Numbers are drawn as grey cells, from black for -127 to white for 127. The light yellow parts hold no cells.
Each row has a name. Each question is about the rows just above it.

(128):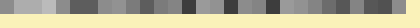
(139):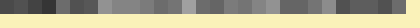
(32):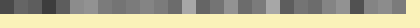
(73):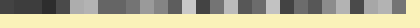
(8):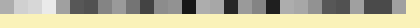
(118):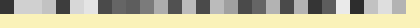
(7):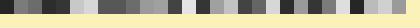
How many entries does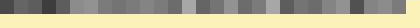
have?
29
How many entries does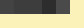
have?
5
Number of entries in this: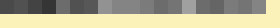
19
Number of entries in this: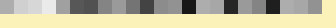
23

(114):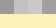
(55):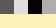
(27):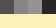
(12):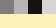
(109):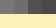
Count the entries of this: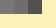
3
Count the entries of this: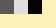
3
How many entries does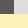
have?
2
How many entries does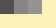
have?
3

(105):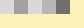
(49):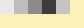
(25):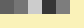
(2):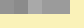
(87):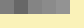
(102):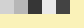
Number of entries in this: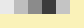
5
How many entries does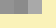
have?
3
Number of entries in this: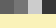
4
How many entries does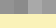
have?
4
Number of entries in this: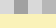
4
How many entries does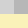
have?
2

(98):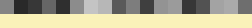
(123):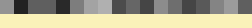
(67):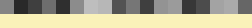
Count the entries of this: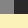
2
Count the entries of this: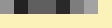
7
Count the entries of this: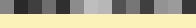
14
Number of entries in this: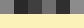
6

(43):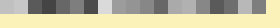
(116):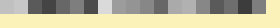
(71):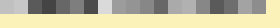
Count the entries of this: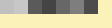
7
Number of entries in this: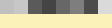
8
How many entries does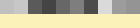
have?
10
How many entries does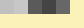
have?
5
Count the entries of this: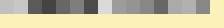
15
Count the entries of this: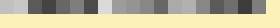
19
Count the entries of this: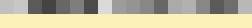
18

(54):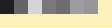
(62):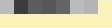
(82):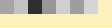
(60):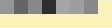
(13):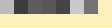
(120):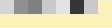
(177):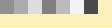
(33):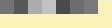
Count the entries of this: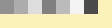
7
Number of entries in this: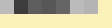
7
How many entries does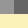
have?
2
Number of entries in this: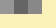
3

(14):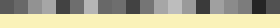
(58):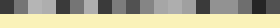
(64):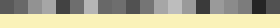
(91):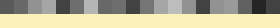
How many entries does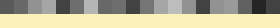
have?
20
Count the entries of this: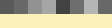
8
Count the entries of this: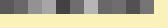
11
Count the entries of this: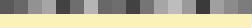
18
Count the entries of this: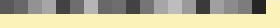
19
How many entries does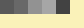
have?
5
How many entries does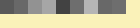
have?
9

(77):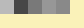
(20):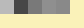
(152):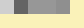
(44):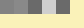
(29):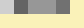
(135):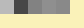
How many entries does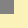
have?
1
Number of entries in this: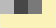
3
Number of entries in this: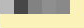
5
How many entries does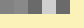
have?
5
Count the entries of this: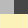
2

